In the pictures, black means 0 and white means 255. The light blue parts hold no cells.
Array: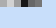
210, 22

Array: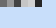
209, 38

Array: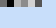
210, 3

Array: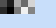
240, 0

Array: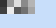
235, 50

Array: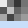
233, 54
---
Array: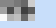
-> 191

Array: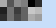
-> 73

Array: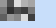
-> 135

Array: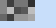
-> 150

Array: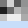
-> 238

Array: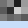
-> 114

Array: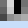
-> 157
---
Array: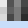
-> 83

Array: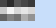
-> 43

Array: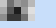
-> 112

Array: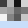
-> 182

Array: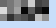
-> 120

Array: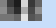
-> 57

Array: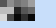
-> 142

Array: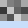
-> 127

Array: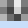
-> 109
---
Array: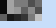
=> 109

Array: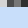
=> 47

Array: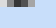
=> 165

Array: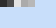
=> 183

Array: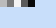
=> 8

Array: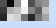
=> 147

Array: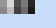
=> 38
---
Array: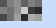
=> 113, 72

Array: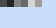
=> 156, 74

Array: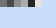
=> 227, 114

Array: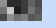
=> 74, 74

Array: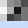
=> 77, 206

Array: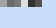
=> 82, 162

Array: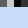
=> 51, 94

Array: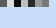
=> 121, 90
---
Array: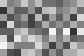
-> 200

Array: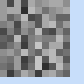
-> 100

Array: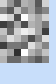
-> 133

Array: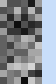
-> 140

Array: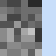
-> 181

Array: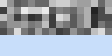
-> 120

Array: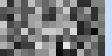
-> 61

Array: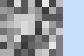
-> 127
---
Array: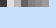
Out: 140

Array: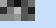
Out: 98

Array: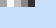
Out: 163

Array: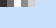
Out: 140

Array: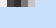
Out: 120

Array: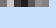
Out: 116
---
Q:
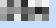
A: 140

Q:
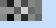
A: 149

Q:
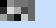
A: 217

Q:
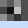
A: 19

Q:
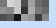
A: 135

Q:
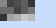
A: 105

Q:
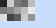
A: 136
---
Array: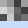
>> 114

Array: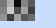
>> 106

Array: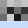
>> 123

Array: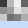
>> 173

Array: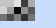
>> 116

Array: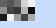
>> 170
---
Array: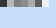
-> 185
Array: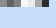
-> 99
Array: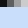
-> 95
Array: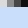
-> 140
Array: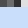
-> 108
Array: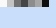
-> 195
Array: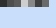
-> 78
